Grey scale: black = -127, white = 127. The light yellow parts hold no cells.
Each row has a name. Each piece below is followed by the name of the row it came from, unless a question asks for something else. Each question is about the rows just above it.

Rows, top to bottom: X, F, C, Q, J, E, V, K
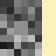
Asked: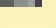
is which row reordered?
J
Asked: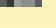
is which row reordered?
Q

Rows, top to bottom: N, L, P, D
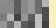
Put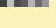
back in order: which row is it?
D
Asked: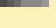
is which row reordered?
L

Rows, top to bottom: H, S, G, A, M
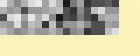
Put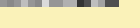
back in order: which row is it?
M
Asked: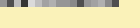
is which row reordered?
A
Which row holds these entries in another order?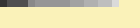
S
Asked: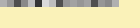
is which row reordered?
A
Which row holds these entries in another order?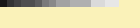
H

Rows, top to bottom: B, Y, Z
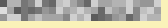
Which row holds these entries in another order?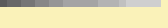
Z
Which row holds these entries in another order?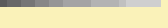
B
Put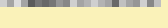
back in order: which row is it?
Y
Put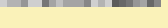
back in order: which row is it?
Z
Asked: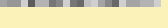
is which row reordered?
B
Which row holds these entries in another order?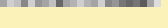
Y
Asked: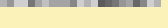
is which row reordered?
Z

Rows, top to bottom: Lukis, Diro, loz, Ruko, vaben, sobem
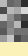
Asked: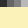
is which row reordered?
Ruko
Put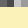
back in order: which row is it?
sobem

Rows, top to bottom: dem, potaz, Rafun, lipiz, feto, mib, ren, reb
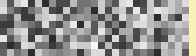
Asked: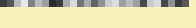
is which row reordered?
lipiz
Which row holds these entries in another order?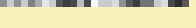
ren
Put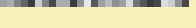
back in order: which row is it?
feto
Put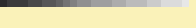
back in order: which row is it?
lipiz
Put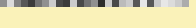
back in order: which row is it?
potaz
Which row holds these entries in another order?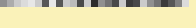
potaz
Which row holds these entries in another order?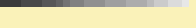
feto

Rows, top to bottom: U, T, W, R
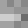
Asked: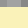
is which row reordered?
R
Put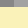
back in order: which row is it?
U
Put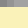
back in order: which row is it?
R

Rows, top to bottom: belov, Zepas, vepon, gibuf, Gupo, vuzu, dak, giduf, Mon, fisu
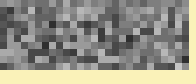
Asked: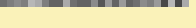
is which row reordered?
vepon
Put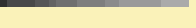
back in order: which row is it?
dak
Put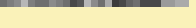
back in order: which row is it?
giduf
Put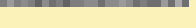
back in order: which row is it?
belov
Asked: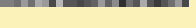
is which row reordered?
gibuf

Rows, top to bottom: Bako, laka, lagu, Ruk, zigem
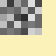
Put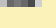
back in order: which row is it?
zigem
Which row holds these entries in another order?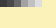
Bako
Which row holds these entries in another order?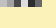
lagu
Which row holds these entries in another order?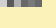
laka

